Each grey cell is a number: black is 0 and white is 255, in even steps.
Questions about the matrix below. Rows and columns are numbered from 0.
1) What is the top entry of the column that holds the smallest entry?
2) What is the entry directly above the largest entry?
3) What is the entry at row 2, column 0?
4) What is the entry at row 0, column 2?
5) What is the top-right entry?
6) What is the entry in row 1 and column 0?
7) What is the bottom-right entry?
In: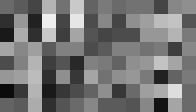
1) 106
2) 180
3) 25
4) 69
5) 143
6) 47
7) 106

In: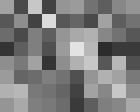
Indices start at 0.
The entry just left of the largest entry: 155
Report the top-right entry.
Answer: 149
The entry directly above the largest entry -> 169
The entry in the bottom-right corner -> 169
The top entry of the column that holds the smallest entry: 94
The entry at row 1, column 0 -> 87
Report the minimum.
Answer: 44
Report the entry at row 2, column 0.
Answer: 108
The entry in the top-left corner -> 162
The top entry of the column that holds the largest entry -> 155
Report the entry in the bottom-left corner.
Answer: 149
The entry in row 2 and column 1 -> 74
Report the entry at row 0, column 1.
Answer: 74
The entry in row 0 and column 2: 199
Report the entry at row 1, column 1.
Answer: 142
